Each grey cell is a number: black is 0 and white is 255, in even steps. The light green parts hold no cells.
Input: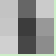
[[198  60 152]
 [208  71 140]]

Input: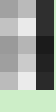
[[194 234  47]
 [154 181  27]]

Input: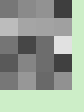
[[188 165 163]
 [117  70 109]]

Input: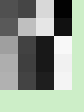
[[ 89 191 230]
 [159  66  24]]

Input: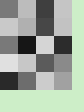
[[201 176  71]
 [121  22 213]]

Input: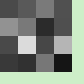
[[146 121  43]
 [ 73 219  71]]

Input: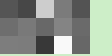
[[110 121 104]
 [125 124  56]]
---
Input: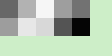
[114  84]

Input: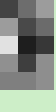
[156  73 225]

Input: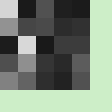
[ 27  44  25 143 129]

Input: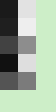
[226  31]

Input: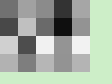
[166  15 241 126]

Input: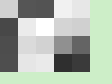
[231 212 210 230]
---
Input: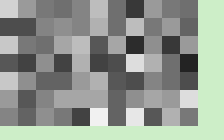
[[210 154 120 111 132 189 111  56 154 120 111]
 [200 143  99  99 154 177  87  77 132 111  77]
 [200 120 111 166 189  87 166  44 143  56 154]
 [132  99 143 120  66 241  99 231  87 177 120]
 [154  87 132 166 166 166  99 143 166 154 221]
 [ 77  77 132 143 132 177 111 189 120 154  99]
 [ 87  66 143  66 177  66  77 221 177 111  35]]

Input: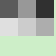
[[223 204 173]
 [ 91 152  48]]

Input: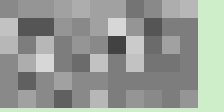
[[137 173 215 125 107 194 125 194 116 116 125]
 [137 161 137  96 137 183 125 149 137 125 149]
 [137 149 149 161 173 161 161 116 137 173 183]
 [183 125 183 125 149 137  66 203 107 161 125]
 [137  96 137 161 137 137 125 125 125 125 125]
 [194  85  85 149 137 161 215 149  85 125 125]]

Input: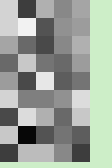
[[211 242  83 145 156]
 [ 73 220 176 105 200]
 [105 200 116 105 156]
 [ 61 188 188 136  61]
 [211 127 127 145 220]
 [165 105  73 136 176]
 [156  73 231  93 116]
 [211  61 176 136 165]
 [200   7  83 116  93]]

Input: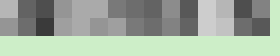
[[149 109  58 159 170 149 159 121 109 130  99 205 194 109  88]
 [182  99  78 149 170 170 121 109  99 140  88 205 182  78 130]]

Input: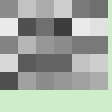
[[140 194 172 206 121 111]
 [131 182 150 140 121 121]
 [ 80 161 140 150 161 172]
 [215  90 100 100 194 206]
 [234  80 111  60 234 225]]
